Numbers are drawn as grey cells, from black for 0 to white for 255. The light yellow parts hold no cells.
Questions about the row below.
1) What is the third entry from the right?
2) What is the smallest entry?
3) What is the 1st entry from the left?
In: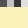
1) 194
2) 55
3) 83

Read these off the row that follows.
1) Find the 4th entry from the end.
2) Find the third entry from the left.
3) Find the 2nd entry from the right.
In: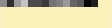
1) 101
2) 154
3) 6

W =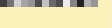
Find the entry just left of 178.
34
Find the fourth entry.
165
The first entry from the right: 149

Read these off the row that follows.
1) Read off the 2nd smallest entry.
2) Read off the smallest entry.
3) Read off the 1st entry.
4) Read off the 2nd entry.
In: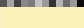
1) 52
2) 12
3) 83
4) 165

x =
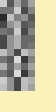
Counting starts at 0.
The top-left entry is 204
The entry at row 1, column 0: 117
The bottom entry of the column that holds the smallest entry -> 191
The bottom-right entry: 162
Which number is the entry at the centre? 176
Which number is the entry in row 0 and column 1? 88
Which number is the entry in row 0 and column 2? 162
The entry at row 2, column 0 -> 41
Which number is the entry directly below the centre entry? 72
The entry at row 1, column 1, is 117
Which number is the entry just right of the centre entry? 104
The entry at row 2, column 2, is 130
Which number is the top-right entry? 162
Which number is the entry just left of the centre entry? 146

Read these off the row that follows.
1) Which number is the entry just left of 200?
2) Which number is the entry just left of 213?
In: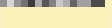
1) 130
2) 146

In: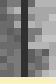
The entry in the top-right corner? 181
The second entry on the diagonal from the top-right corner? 167
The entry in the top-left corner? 94
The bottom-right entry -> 194
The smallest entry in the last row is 48
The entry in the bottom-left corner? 107
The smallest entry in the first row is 48
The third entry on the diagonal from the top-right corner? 167
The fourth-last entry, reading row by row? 107
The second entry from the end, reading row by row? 181
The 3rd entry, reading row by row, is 122

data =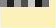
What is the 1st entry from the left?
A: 134
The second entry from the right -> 17
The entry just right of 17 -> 105

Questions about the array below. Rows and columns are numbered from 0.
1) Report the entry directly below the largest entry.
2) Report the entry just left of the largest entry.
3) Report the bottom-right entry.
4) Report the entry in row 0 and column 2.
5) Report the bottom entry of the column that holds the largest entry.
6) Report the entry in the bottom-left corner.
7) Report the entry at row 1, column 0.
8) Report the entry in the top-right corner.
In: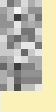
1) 62
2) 188
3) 231
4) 160
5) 78
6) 131
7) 160
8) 201

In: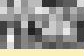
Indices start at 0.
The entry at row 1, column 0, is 217
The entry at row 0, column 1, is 92
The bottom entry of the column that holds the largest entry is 217
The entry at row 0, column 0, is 187
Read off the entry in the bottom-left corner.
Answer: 118
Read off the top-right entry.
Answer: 217
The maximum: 244
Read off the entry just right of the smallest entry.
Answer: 62
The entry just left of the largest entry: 105
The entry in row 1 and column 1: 160
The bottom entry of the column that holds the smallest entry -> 118
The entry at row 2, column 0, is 160
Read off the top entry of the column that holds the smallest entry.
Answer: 187
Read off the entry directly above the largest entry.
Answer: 187
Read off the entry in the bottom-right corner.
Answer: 118
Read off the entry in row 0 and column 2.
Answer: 217

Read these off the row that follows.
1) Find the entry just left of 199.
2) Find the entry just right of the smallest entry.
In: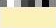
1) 254
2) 133

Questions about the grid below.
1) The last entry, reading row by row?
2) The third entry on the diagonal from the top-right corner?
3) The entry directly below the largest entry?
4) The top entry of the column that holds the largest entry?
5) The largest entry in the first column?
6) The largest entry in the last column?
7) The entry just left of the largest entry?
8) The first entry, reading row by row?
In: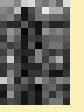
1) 38
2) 102
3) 117
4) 117
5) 202
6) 217
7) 117
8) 162

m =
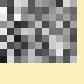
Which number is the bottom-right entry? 190
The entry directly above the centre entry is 190
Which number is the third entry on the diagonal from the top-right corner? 130
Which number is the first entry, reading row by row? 104
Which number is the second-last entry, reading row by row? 88
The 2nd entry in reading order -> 73
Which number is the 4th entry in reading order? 203
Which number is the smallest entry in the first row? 57
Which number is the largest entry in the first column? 247
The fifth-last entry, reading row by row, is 130
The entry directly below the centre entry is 73
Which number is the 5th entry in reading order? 88
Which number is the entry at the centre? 88
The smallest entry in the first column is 28
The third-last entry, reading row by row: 146

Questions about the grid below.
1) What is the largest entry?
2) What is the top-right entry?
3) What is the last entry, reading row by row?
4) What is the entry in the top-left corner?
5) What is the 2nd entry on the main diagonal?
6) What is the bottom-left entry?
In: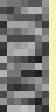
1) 192
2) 149
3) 47
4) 133
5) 61
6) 47
